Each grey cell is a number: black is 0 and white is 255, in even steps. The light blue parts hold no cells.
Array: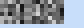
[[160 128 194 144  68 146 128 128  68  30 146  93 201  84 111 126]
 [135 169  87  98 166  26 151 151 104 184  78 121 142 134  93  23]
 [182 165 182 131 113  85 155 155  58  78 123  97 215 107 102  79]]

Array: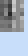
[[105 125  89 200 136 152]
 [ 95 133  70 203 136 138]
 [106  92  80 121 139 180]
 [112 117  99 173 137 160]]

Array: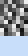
[[139  71 200  55  85 134 238]
 [ 72 199  60  84 134 235  31]
 [176  71 140  72 200  59  83]
 [ 58  85 132 235  32 117 209]
 [199  57  94 133 238  33 120]]

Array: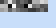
[[ 70 124 222 126  74 106  86  48 178 174 213 196]
 [158 174  98 143 111  91  85  57  54  77 111  72]]

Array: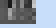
[[ 84  76  26 126  74 133  68  47 187]
 [ 92  86 159 115  87 100  86  80  98]
 [ 91  84 143 116  85 107  87  73 113]]

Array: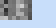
[[136  49 120 113 164 146 109  98]
 [148  47 116 119 161 125 114  96]
 [184 192 124 158 112 141 145  78]]

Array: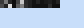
[[ 58 123  39  13  68 198  43  33  19  35  19  26  31  19  34]]
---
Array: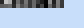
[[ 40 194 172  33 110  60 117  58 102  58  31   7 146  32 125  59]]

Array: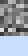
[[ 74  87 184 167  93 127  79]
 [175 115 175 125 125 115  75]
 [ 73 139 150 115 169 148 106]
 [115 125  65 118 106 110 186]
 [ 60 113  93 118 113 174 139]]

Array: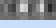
[[124  99 112  83 109 166 154 105  99 114 170  89  69  81]
 [ 96 129  80  65 135 211 196  77 104 145 210  95  40  80]
 [114 108 111 104 111 128 124 108 108 113 128 106 100 102]]

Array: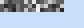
[[217 117  68 101 103  89 208  97 228  76  93 137 199 155 102  93]
 [ 86 148  85  36 124  83 191  96 131 238  53  88 100  74 156  42]]

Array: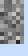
[[176 112  98 178 128 165]
 [174 121 109 129 186 139]
 [114 132 145 112 176 105]
 [164 150 106  75 142 123]
 [ 67 113 171 114  93 115]
 [ 77  96 161 172  41 140]]

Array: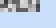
[[183  58 160  97 103 217 204 116 220 123]
 [188 219 134 209  93  99  98 184 191  84]]

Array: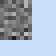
[[ 74 102 139  79 127 109 179 131]
 [132 105  89  87 118 139  88  96]
 [116  96  72  85 126  91  97 144]
 [ 86 122 108 124 113 120 147 100]
 [ 73 113 133 173 142  82 192 158]]

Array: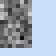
[[139 116  87 115 110 185  73 137]
 [146  96  51 131 124 108 123 162]
 [196 135 121 108  70 130 100 140]
 [ 92 113 184 138 174 104  71  69]
 [105 154 109 161 156  81  89 100]
 [127 108 141 152 184 152 136  68]]

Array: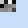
[[201  28 236  11]
 [140 133 153  68]]
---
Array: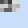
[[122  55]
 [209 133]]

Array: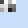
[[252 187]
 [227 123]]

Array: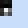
[[30 21]
 [ 3  8]]

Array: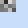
[[ 43 217]
 [172 116]]

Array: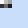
[[188 162]
 [106  29]]

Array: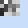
[[246 105]
 [ 65 129]]

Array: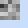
[[187 104]
 [ 98 187]]
